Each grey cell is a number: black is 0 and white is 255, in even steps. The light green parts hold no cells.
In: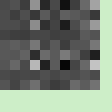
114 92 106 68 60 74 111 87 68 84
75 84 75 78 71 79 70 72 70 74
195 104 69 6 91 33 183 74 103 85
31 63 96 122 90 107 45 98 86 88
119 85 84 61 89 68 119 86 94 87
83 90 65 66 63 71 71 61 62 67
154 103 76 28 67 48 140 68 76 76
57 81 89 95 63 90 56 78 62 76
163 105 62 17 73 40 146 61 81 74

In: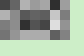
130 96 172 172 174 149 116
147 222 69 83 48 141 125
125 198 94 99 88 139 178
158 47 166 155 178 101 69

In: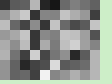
182 151 175 149 134 242 64 104 99 147
181 108 97 90 218 78 67 39 98 148
181 92 40 144 118 70 207 63 115 178
132 160 208 191 123 171 55 188 142 172
82 159 191 196 128 137 54 197 168 153
196 91 74 105 195 53 140 68 103 189
62 152 173 195 131 133 51 201 177 143
97 113 127 106 22 37 182 96 91 51

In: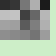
156 116 130 137 142
176 126 91 159 162
183 103 64 195 192
27 175 119 54 45

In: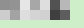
93 63 209 212 222 163 205
184 82 222 167 230 147 144

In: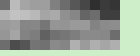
175 166 175 155 176 133 138 113 116 85 76 109
109 136 138 138 126 118 113 97 125 131 165 150
141 139 131 154 154 148 149 118 135 134 159 155
62 62 109 101 134 144 170 165 185 191 194 182
53 59 47 71 87 108 128 158 158 165 187 110
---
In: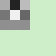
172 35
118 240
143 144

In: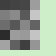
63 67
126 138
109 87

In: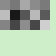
139 120
189 24
132 70

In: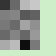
52 105
127 133
120 106

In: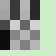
169 57
163 57
71 207

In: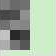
126 106
71 76
113 138

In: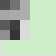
81 115
167 170
90 63

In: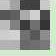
196 162
87 95
188 129
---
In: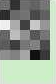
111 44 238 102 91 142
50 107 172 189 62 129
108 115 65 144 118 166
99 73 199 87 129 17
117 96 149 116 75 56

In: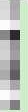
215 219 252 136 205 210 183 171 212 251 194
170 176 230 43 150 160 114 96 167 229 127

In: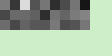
124 72 108
55 106 72
219 106 99
83 97 87
118 46 86
46 115 121
76 101 77
117 123 84
22 132 118

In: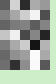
92 129 100 197 124 104 110
210 167 123 239 169 144 48
43 206 130 73 204 158 141
171 243 93 134 20 250 249
153 79 132 36 180 169 88

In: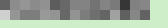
99 207
140 149
149 125
139 125
145 153
93 148
104 103
131 147
131 124
115 111
132 101
122 161
54 96
129 135
134 98

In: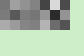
119 123 171
160 89 155
146 125 133
131 118 128
68 150 179
217 43 108
75 148 83

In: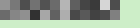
148 107
120 134
78 144
114 49
82 167
107 97
181 174
95 73
69 89
58 66
214 77
77 128

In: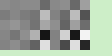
140 124 140 134 131
135 135 149 118 141
139 124 134 143 124
139 117 115 177 98
106 188 166 21 223
137 130 143 130 132
142 107 100 209 74
105 188 159 24 222
159 83 109 243 38
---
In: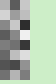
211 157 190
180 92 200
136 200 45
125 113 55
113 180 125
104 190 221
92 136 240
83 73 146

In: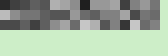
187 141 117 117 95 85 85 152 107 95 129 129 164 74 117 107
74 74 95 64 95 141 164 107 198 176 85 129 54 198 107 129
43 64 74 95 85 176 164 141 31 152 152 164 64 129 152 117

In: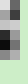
224 103
196 205
163 62
136 175
43 154
12 115

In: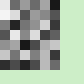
244 220 84 155 136 84
232 107 155 107 165 24
198 117 210 127 186 56
145 165 24 75 175 198
127 36 117 145 210 56
84 232 136 220 65 96
46 75 36 75 186 107

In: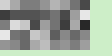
231 115 105 199 180 94 136 105 136
209 169 125 125 148 180 158 115 73
148 136 105 169 189 136 148 125 158
125 219 199 73 158 115 61 169 40
61 83 83 83 94 115 73 158 231

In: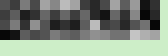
83 61 123 73 163 135 187 163 61 40 73 163 93 154 19 49
73 123 49 144 83 30 49 30 93 187 61 73 40 83 114 7
61 93 30 49 103 61 103 61 103 40 19 103 49 135 7 40
7 19 93 73 83 123 103 93 123 144 135 114 114 196 175 163

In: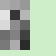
227 53 182
217 141 100
172 163 152
121 172 43
110 130 65

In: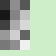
153 206 99
120 142 240
64 171 216
55 142 87
23 132 194
